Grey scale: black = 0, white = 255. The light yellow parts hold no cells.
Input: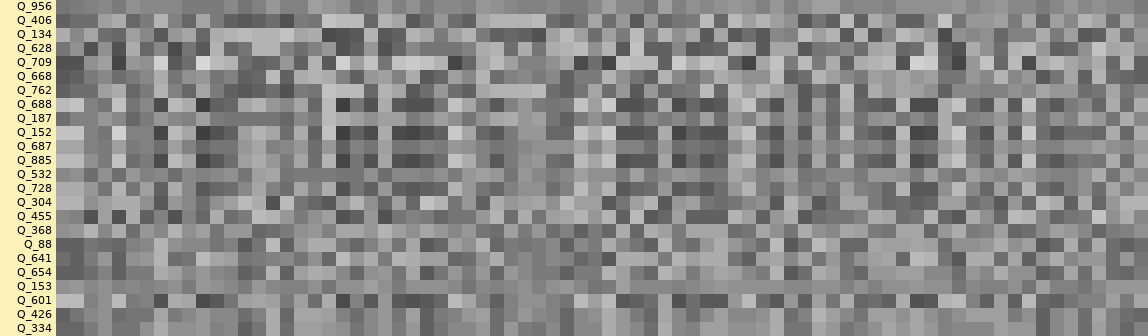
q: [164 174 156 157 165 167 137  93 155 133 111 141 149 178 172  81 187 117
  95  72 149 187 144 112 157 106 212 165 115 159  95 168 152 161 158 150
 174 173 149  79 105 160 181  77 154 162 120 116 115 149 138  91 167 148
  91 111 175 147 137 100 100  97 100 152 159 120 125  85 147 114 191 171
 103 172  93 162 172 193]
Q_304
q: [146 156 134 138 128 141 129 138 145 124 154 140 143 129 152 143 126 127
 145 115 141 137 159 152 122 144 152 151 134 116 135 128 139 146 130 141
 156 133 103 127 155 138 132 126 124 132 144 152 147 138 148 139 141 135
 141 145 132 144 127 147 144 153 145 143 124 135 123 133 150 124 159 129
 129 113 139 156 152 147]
Q_153
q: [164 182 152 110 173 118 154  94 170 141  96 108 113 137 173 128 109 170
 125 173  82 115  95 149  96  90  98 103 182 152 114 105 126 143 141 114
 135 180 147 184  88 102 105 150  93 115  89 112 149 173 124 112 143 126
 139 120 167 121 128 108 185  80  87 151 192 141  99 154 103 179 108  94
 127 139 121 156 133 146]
Q_728
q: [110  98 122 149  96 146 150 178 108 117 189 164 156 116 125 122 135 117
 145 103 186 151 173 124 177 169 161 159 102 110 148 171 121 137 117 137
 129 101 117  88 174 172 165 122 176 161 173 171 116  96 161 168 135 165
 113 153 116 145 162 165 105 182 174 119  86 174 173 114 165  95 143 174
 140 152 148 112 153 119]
Q_641
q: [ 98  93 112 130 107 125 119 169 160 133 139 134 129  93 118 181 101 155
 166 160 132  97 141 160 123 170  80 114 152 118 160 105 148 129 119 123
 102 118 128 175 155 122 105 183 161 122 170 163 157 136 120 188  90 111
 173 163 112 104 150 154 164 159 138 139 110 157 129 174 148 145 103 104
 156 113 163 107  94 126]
Q_654
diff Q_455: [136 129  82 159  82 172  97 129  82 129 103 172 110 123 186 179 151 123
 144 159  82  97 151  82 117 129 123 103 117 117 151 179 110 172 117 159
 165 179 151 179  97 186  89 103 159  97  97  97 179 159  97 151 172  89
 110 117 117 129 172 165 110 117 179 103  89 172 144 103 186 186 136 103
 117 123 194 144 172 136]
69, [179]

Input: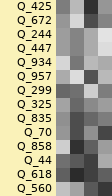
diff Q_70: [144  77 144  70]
0, [150]
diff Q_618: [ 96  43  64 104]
3, [96]
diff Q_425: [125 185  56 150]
2, [49]
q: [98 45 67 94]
Q_618
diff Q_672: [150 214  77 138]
3, [132]
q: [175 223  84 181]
Q_957
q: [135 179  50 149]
Q_425

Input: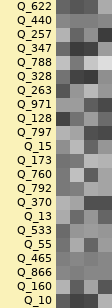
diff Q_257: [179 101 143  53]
3, [60]
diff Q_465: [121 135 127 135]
0, [127]
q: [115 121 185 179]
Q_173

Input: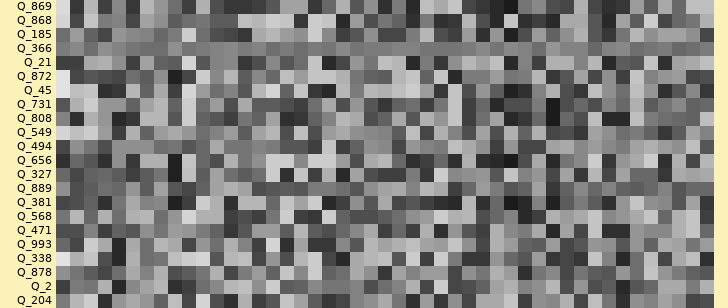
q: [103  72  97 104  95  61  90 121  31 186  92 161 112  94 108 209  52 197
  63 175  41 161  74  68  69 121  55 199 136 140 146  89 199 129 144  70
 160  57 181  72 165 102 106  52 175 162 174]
Q_327
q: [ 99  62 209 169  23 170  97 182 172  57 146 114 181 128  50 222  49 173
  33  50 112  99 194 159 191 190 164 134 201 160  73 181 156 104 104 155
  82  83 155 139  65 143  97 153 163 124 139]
Q_993
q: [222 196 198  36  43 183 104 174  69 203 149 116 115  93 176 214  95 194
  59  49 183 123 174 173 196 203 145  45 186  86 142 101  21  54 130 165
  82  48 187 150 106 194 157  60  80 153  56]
Q_45
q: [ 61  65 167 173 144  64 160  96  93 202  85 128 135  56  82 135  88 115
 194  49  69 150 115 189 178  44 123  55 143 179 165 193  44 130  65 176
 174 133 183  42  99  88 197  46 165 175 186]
Q_21
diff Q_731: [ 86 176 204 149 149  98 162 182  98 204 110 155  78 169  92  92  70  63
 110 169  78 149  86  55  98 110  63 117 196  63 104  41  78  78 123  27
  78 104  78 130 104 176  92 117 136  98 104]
16, [78]

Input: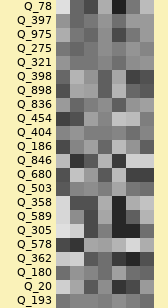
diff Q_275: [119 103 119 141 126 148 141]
6, [133]
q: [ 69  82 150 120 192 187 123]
Q_454
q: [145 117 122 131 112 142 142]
Q_321
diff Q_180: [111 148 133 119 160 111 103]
3, [111]
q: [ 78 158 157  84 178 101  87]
Q_898
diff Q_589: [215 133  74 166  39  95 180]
1, [141]

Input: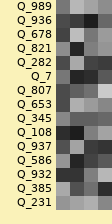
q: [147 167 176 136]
Q_231
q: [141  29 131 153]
Q_821
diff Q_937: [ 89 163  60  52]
0, [81]

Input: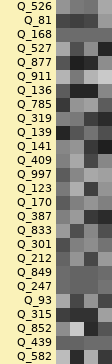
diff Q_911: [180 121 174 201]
2, [180]
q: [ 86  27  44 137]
Q_877
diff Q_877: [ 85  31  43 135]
3, [141]
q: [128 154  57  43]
Q_387
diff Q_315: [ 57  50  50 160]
0, [63]
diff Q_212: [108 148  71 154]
0, [100]

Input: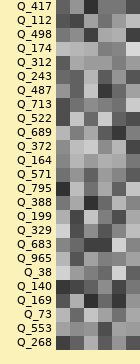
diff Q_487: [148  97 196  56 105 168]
5, [161]
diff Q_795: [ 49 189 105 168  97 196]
2, [113]
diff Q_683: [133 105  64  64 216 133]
4, [209]
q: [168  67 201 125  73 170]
Q_199
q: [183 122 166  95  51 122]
Q_689
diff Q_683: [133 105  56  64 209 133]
2, [64]

